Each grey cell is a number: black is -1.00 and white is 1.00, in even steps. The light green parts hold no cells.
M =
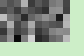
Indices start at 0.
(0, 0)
-0.17
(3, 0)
-0.29
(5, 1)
0.13
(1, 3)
-0.21
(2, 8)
-0.79
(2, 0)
0.49
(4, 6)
-0.38
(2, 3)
-0.66
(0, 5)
-0.31
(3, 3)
-0.20
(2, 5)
-0.05
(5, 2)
-0.93
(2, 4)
-0.21
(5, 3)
-0.01
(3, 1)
0.36
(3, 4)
0.33
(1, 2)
-0.53
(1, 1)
-0.28
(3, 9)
0.42
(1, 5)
-0.48

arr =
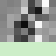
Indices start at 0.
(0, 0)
0.06
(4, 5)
0.29
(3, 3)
-0.90
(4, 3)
-0.03
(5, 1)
0.40
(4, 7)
0.32
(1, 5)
-0.82
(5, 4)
0.09
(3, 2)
-0.53
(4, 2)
-0.32
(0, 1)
0.00
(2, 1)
0.29
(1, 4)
-0.54
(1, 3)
0.64

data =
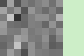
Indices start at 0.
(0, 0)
-0.38
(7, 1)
0.23
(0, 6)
0.10
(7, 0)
-0.11
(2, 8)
0.38
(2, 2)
-0.62
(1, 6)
-0.15
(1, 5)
-0.02
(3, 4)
0.00
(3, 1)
-0.11
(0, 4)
-0.11
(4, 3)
0.15
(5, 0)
-0.12
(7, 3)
-0.38
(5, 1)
-0.09
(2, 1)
0.54
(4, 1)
-0.03
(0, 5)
0.00
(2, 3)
-0.17
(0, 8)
0.16
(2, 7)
-0.06
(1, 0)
0.28
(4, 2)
-0.04

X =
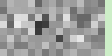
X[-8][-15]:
0.10
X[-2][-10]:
0.20
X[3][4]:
0.53
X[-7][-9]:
0.27
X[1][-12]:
0.31
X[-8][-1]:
-0.10
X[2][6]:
-0.35
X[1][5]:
0.20
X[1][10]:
-0.13
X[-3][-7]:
-0.45
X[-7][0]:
-0.09
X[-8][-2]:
0.12
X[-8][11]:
0.46
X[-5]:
[0.71, -0.19, 0.83, 0.56, 0.53, -0.59, -0.53, 0.18, 0.17, 0.51, 0.35, -0.18, -0.03, 0.63, 0.18]
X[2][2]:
0.73
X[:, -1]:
[-0.10, 0.11, 0.63, 0.18, -0.14, 0.02, 0.08, 0.36]
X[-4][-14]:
0.17
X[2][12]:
-0.19
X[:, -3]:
[0.07, 0.01, -0.19, -0.03, 0.28, 0.12, 0.35, 0.15]
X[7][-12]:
0.38
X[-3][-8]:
0.26
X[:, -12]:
[0.32, 0.31, 0.72, 0.56, 0.06, 0.39, -0.01, 0.38]
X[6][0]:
0.05
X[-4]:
[0.27, 0.17, 0.27, 0.06, 0.66, -0.54, 0.20, 0.11, 0.47, 0.10, 0.22, 0.17, 0.28, 0.36, -0.14]
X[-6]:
[0.34, -0.07, 0.73, 0.72, -0.04, 0.56, -0.35, 0.44, 0.02, 0.75, -0.02, -0.19, -0.19, 0.30, 0.63]
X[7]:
[0.45, 0.09, 0.34, 0.38, 0.06, 0.27, -0.06, 0.18, -0.01, 0.28, 0.41, 0.16, 0.15, 0.30, 0.36]
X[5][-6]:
0.12
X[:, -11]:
[0.53, 0.36, -0.04, 0.53, 0.66, 0.21, 0.26, 0.06]

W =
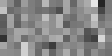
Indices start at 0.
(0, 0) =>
0.31
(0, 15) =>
-0.06
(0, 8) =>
-0.07
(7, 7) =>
-0.21
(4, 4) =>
0.21
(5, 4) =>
0.06
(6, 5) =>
-0.11
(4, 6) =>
0.31
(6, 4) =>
0.20
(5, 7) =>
0.32
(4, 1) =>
0.04
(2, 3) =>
0.30
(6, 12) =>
-0.11
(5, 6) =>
0.06
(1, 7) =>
-0.19
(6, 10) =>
0.04
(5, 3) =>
-0.13
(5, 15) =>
0.08
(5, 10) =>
0.12
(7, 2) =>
0.06
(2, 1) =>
0.28
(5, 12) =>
-0.38
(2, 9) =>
-0.04
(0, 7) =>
-0.02
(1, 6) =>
-0.09
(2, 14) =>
-0.16
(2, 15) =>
0.02
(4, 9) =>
0.28
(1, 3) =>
0.04
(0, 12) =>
0.34
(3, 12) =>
0.12
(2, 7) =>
0.12
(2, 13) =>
0.56
